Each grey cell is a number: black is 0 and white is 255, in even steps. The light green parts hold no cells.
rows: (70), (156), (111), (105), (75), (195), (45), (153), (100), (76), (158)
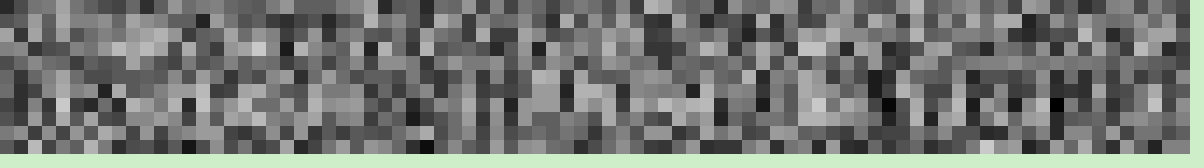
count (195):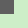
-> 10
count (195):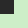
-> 2
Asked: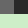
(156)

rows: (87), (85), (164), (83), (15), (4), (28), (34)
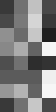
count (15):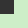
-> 1
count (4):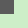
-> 3
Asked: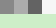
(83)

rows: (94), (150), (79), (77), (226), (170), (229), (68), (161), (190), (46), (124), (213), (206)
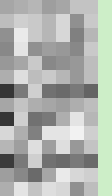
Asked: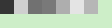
(161)
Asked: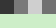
(229)
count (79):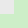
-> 1

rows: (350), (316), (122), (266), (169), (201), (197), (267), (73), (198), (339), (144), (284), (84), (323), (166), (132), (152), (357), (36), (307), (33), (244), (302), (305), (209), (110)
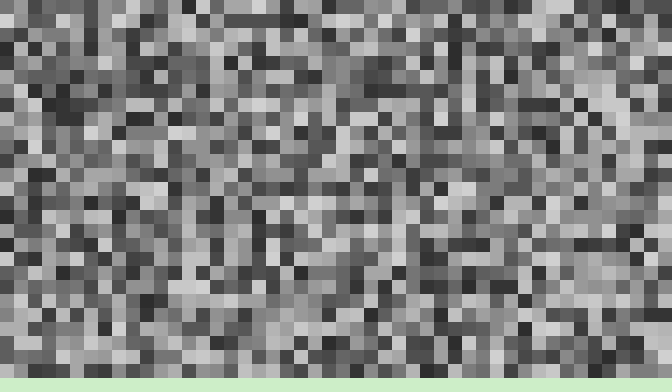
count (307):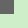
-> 6
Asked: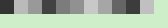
(266)
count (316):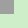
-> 4

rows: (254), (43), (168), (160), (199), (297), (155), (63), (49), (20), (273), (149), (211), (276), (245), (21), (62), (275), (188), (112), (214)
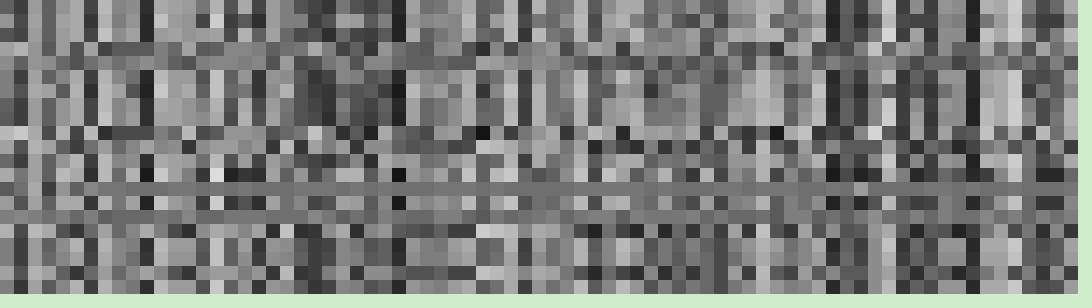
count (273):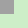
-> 7
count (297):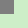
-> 4
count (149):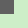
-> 6
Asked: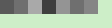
(214)
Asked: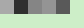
(62)
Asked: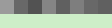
(199)
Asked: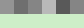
(214)

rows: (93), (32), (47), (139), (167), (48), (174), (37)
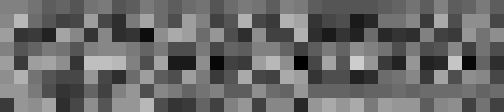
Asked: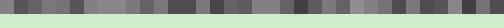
(139)
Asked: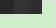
(47)
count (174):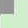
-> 4
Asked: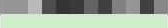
(37)

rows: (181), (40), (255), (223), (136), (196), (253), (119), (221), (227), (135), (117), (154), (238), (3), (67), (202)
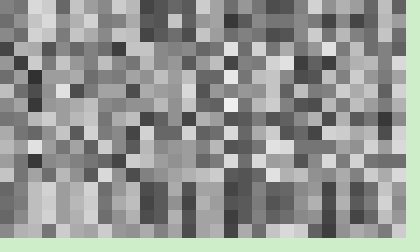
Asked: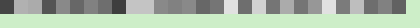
(223)
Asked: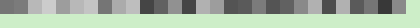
(221)
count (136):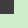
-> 3
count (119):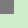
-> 2
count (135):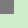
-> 0
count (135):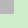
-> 3
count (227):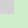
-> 5

